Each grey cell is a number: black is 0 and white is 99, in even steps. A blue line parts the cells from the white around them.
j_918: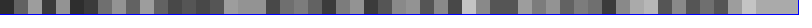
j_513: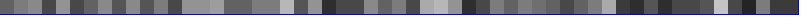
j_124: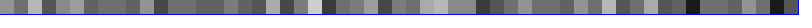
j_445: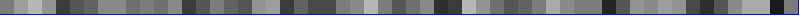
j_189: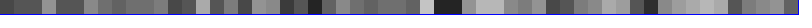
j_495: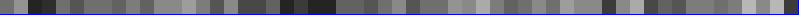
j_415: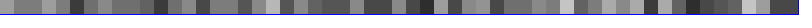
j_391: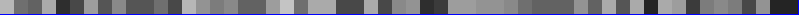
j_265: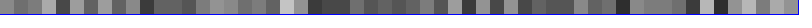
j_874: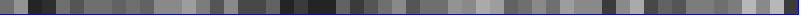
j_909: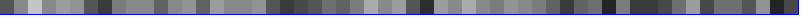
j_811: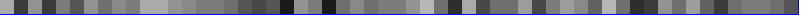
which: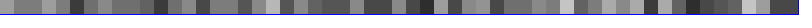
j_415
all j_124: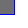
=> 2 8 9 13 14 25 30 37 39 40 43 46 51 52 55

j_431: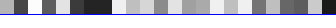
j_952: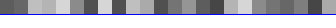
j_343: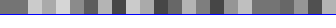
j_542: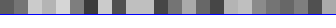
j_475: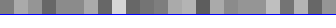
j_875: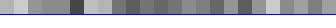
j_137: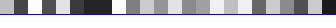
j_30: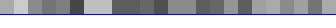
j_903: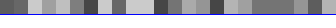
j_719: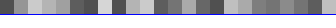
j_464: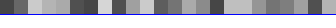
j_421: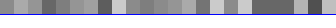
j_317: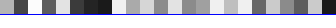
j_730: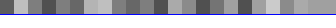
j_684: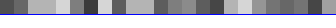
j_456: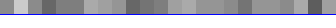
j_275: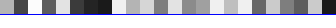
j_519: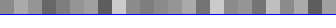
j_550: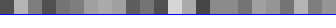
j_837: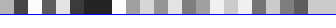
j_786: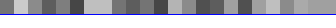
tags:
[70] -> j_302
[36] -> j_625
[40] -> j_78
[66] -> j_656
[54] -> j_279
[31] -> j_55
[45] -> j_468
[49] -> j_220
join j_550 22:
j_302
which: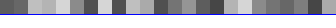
j_952
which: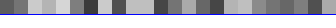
j_542
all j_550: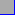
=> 8 14
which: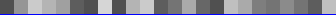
j_719
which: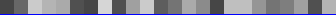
j_464
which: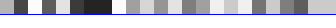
j_837

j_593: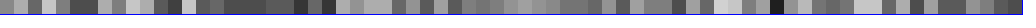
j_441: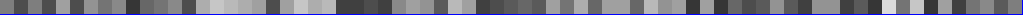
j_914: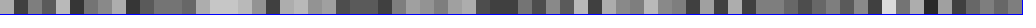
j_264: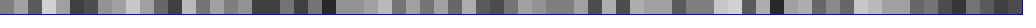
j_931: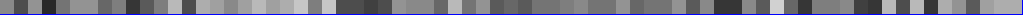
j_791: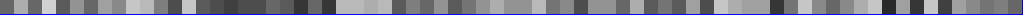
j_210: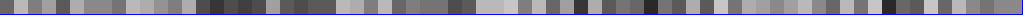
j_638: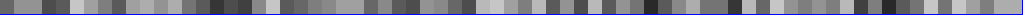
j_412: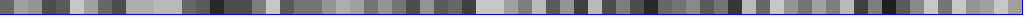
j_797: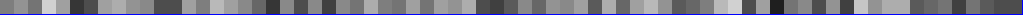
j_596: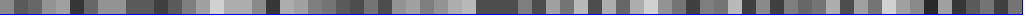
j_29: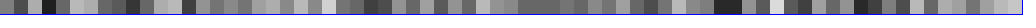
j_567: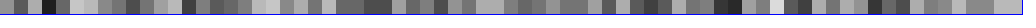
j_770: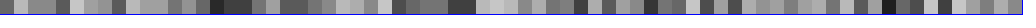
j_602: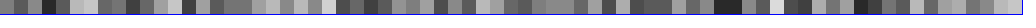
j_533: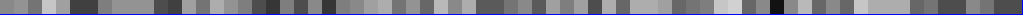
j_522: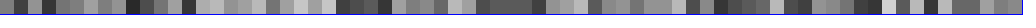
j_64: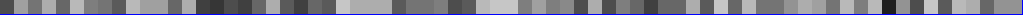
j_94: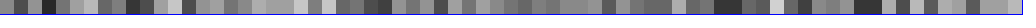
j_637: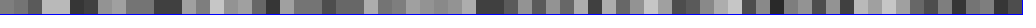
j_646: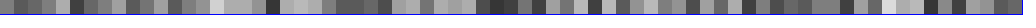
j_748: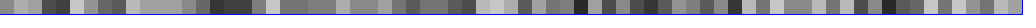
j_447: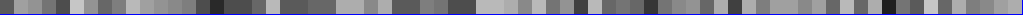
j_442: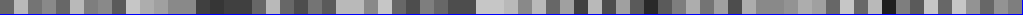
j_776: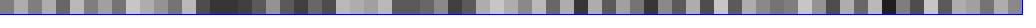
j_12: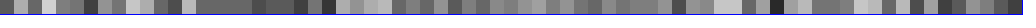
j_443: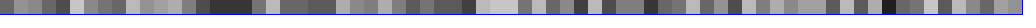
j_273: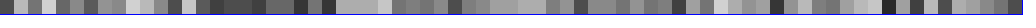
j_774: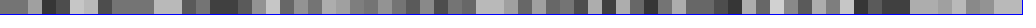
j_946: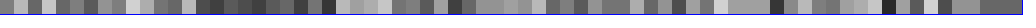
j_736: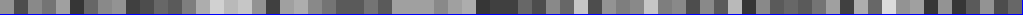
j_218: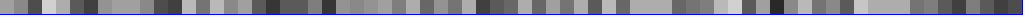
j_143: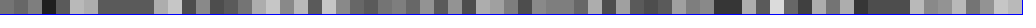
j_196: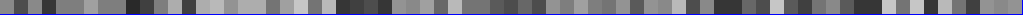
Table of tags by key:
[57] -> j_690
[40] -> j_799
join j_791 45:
j_799
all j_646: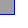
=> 9 12 29 33 40 51 62 70

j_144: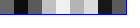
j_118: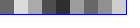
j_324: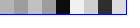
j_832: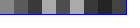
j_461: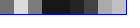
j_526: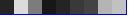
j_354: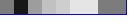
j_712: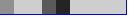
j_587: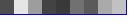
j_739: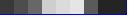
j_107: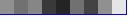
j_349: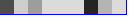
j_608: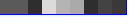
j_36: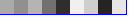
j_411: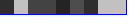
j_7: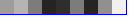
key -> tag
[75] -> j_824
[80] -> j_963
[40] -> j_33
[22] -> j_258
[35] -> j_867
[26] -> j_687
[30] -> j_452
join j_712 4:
j_867
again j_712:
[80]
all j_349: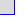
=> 4 5 6 9
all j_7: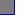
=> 3 6
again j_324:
[61]

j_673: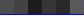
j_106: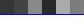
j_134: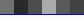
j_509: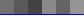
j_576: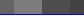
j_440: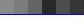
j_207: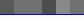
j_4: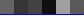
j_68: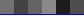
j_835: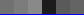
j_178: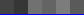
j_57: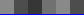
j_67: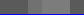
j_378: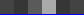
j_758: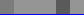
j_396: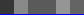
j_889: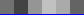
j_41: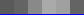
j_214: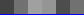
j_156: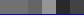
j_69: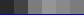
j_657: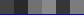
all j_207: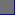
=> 2 3 6
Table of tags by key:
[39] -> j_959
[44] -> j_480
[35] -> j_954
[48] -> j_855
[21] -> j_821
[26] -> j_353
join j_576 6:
j_353
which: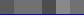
j_207
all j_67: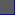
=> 1 2 6

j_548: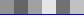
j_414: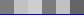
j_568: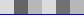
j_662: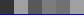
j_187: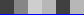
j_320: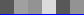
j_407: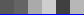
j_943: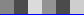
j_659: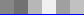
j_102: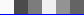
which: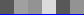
j_320
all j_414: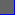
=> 6

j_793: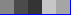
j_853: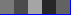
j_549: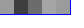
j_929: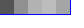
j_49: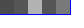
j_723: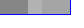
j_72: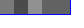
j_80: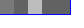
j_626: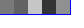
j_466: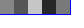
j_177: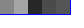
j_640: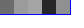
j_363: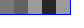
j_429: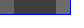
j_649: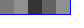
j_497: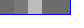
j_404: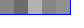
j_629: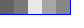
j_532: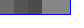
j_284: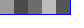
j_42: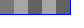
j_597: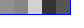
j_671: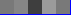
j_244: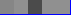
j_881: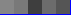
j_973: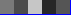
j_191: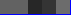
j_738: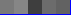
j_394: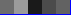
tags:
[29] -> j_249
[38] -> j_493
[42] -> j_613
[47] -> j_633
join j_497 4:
j_613
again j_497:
[42]

